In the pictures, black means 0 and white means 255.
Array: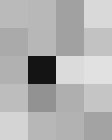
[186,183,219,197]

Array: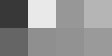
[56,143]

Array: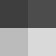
[62,217]

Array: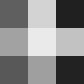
[95,234,34]

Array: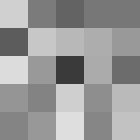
[208,199,58,142,194]

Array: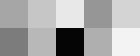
[166,184]

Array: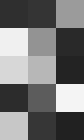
[47,147,35]
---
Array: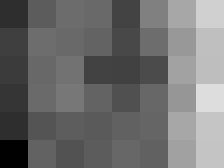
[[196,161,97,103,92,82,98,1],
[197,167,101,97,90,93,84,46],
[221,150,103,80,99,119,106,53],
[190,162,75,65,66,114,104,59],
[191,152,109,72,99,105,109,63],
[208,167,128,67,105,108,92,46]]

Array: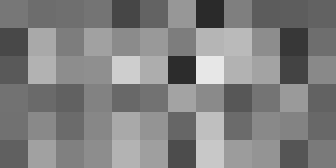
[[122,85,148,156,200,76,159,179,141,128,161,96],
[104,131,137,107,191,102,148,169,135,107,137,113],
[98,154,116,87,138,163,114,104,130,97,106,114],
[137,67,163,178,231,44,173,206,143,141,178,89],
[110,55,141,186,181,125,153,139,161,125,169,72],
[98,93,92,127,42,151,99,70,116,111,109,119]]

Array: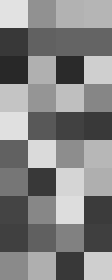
[[207,56,175,138],
[63,129,96,64],
[59,221,135,68],
[175,213,56,118],
[183,141,218,97],
[57,65,88,224],
[134,191,149,196],
[207,42,176,40],
[100,100,97,56],
[181,178,145,226]]

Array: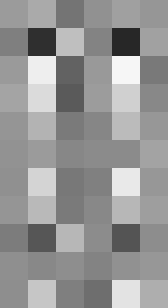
[[174,227,110,127,198,142],
[151,145,131,142,136,143],
[141,84,140,183,86,124],
[158,183,136,122,185,149],
[151,233,128,120,212,144],
[163,139,139,135,155,146],
[151,187,134,122,179,149],
[136,208,156,90,219,164],
[121,246,153,98,238,154],
[161,39,131,191,47,127],
[150,160,145,116,170,155]]

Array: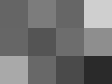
[[42,74,104,169],
[142,109,84,102],
[207,102,124,101]]

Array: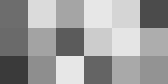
[[147,169,100,231,142,58],
[173,229,204,91,163,106],
[75,213,231,165,219,109]]
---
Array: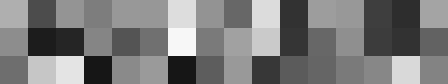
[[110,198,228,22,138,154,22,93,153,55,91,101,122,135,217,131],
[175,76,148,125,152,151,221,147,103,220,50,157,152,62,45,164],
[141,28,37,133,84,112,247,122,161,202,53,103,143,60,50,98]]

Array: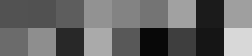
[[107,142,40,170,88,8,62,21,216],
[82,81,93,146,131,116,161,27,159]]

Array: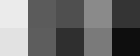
[[226,93,47,122,14],
[235,91,79,138,52]]

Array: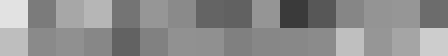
[[190,138,144,135,98,129,145,144,128,135,136,139,191,150,165,205],
[226,123,167,182,116,150,138,100,97,149,58,87,134,148,150,108]]

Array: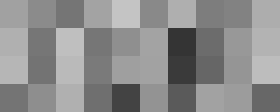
[[116,142,176,111,67,147,90,162,156,103],
[161,139,117,163,196,137,175,125,130,173],
[176,118,191,118,143,163,52,108,152,179],
[182,115,186,122,159,162,58,102,149,189]]

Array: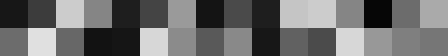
[[108,224,103,18,21,215,139,89,137,23,97,75,215,152,127,118],
[23,60,204,133,30,68,154,20,74,30,197,204,133,6,108,170]]
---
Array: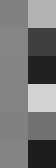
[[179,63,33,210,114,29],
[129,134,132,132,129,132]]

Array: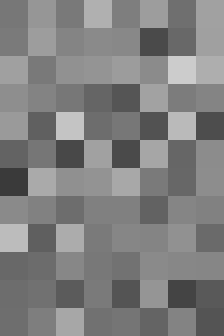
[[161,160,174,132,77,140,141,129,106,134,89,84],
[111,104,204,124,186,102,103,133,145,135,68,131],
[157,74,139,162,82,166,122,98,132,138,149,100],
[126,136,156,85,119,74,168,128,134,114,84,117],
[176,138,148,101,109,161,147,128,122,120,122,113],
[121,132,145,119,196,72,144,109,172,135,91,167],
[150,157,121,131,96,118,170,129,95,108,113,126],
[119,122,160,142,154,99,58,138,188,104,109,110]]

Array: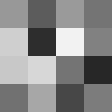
[[116,129,39,124],
[154,242,116,71],
[92,45,215,167],
[152,207,200,113]]

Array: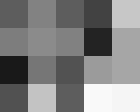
[[199,166,166,245],
[66,35,155,249],
[93,129,82,93],
[130,139,118,195],
[93,125,25,81]]

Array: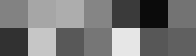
[[115,96],
[11,87],
[58,230],
[133,118],
[173,88],
[166,198],
[130,49]]

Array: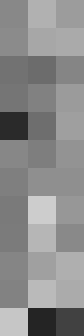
[[156,170,133,155,159,147,143,151,137,175,171,65],
[177,167,108,129,110,126,143,205,182,160,186,36],
[136,139,114,117,42,135,127,122,123,133,130,198]]
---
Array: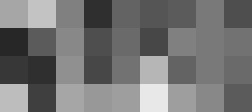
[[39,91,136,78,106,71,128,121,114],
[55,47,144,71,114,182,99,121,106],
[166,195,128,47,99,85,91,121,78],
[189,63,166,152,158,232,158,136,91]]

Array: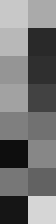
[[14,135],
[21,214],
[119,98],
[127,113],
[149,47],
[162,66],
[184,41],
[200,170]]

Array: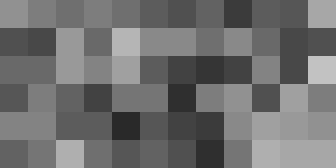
[[80,72,153,105,181,137,137,111,137,105,72,80],
[86,125,98,66,117,117,47,125,145,80,160,125],
[98,117,175,111,86,98,80,47,117,175,167,167],
[105,105,153,131,160,92,66,53,66,131,72,194],
[131,131,92,92,41,86,66,59,137,160,153,145],
[145,125,111,125,111,92,80,98,59,92,86,167]]

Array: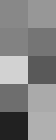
[[33,176],
[110,170],
[130,117],
[136,151],
[210,89]]

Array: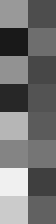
[[25,110],
[39,83],
[132,117],
[146,71],
[153,77],
[182,91],
[203,97],
[240,63]]

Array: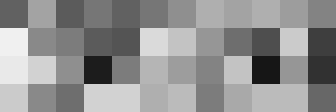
[[97,163,91,118,97,118,143,175,163,175,157,131],
[203,137,110,210,210,175,187,124,169,187,187,103],
[233,210,143,28,124,181,157,131,195,22,150,49],
[240,137,124,91,84,218,195,150,110,78,203,62]]
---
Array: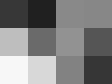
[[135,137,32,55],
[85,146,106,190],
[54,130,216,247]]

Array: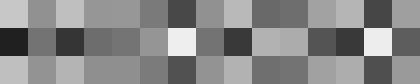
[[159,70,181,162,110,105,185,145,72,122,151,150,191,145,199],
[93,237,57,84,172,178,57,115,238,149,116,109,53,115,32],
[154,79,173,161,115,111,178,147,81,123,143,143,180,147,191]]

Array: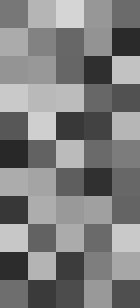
[[107,151,213,181,119],
[42,147,103,130,171],
[194,47,102,152,148],
[81,103,188,185,201],
[182,66,56,207,87],
[124,106,187,98,40],
[103,48,94,164,172],
[100,160,153,173,55],
[201,106,171,98,199],
[167,126,60,180,44],
[79,153,76,58,110]]

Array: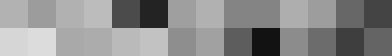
[[68,103,157,174,132,132,177,159,35,75,188,177,156,178],
[100,62,108,140,18,93,161,142,194,186,172,169,220,214]]

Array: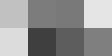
[[229,121,124,193],
[127,93,63,220]]

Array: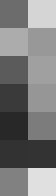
[[213,108],
[152,172],
[160,91],
[150,58],
[124,40],
[51,50],
[224,129]]

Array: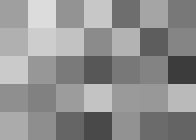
[[120,165,110,199,147,220,159],
[133,93,179,139,194,205,176],
[60,131,120,87,122,151,202],
[186,152,154,195,156,129,143],
[100,107,146,73,101,142,171]]

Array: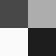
[[173,72],
[29,250]]
